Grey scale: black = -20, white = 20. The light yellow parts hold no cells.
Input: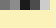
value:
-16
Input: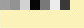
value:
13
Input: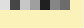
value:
11
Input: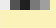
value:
-15
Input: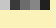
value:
-3
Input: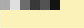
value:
-3
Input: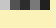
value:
-13
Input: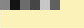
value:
-3
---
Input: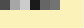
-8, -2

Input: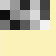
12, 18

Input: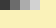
-11, 13

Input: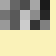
6, 0

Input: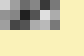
13, -1

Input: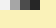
18, -14
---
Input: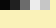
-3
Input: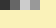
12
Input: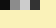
12
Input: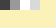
20
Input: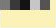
-17
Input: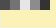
16
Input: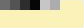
-13
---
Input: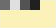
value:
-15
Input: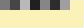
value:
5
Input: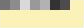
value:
-8
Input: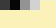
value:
13
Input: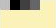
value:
-4
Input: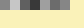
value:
1
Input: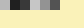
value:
-7
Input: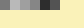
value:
-7
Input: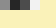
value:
18
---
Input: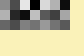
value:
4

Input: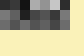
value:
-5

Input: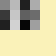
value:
13

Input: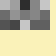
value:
11

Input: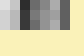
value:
3

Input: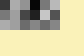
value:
1

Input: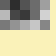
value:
7
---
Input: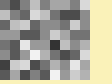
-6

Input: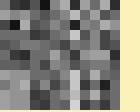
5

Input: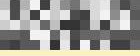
-8

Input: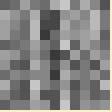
-5

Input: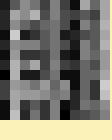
-18

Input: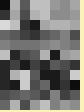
-4

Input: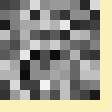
-12

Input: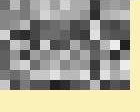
11
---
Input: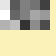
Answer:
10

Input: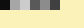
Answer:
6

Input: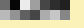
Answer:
3

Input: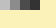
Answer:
2

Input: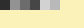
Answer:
3

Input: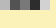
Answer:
-7

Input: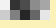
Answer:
0

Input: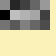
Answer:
-6
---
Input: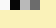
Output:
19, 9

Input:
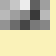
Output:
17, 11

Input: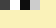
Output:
20, 12

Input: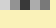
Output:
13, 7

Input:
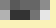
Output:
16, 8

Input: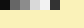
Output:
18, 14

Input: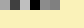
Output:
10, 6

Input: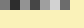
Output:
13, 5

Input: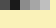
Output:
10, 6

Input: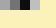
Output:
10, 6
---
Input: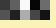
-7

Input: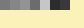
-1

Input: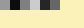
4

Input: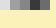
15

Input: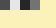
-8

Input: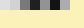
15

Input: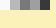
19

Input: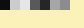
-18
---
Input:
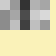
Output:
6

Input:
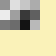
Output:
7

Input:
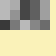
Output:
5

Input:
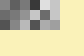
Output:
11

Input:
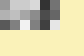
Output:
-2

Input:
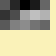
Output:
-4

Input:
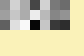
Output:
-3

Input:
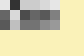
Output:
16

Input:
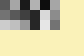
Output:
6

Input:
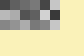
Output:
11
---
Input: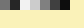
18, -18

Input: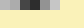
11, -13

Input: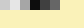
16, -18

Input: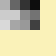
14, -18

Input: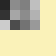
12, -14

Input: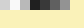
19, -15

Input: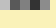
10, -12

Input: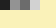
13, -15

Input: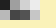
17, -15

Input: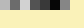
13, -19
